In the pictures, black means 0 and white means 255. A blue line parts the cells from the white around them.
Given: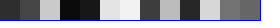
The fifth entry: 23
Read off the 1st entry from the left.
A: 46
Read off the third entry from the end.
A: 215
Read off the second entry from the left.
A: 69

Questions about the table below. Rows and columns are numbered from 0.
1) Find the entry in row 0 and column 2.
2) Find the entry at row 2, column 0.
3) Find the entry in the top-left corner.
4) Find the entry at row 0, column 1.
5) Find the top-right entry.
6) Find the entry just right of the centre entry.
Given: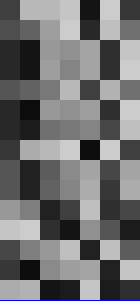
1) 184
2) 40
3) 63
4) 184
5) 55
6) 12

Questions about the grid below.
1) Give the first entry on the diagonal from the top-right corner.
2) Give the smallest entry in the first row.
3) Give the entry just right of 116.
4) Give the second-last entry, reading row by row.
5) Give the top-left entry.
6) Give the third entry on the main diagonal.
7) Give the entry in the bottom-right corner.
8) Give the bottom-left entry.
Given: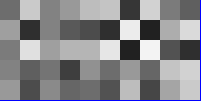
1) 95
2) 54
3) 62
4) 165
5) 109
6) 159
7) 202
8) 153

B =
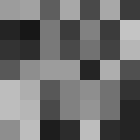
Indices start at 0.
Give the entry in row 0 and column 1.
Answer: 162
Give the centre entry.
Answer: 156
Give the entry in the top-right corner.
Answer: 59
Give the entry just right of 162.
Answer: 94
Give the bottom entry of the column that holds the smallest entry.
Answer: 189
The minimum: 23
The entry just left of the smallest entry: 36
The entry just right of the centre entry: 36
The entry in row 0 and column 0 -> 156
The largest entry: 196
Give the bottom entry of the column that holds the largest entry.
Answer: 36
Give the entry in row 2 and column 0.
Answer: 51

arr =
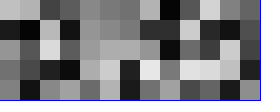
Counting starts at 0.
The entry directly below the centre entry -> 32
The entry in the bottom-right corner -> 142
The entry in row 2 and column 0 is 149
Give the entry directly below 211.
40
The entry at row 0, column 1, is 179
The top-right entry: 100
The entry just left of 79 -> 18
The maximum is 231
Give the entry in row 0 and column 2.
67
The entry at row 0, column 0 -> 192
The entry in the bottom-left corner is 129
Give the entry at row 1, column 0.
26
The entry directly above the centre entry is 121

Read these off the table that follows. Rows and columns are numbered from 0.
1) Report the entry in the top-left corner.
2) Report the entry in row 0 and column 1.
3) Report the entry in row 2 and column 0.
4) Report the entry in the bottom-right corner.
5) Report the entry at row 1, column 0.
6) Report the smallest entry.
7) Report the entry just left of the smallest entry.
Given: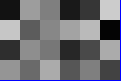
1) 18
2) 157
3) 46
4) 66
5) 198
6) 4
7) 186

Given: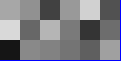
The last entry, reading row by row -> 160
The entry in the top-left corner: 167
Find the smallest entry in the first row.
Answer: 65
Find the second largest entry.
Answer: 209
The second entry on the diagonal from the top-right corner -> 52

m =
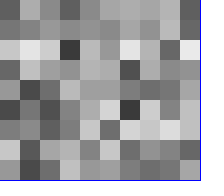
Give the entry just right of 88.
166
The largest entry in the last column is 234
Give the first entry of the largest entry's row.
199
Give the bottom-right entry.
166
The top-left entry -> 95
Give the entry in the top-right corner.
95
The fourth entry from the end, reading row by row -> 125
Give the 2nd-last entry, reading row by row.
118
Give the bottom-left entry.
152
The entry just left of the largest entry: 103
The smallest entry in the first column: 74
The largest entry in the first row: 180
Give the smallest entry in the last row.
74
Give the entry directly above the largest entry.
103
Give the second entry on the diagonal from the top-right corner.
186

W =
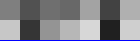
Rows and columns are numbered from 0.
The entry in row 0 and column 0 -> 127
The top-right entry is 176
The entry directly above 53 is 81

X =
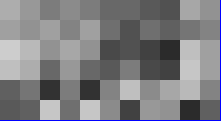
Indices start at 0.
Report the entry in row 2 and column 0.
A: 205
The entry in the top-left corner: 173
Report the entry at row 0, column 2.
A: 124
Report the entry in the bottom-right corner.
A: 96
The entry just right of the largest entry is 185
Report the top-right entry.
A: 146
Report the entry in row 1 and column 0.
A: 160
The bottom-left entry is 89
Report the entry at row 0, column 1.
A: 152
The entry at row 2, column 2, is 146

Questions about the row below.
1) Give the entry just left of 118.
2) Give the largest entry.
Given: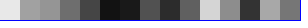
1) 168
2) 232

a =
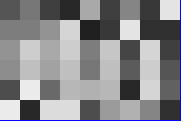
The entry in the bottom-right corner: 48
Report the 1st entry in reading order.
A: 85
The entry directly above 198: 56
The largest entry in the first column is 235
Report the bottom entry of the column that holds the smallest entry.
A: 77
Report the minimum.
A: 32
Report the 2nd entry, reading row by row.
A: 119
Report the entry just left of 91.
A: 191
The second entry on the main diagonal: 125
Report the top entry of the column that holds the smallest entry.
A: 169
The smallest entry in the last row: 40
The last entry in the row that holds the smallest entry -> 48
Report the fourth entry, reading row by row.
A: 40
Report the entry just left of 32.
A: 213

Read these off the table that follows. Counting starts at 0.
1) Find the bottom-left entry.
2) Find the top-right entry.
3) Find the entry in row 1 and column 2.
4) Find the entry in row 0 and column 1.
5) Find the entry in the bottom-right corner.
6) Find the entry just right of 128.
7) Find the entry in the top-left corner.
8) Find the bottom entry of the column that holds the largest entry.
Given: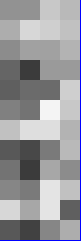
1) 88
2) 185
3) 207
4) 146
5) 173
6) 115
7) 146
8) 134
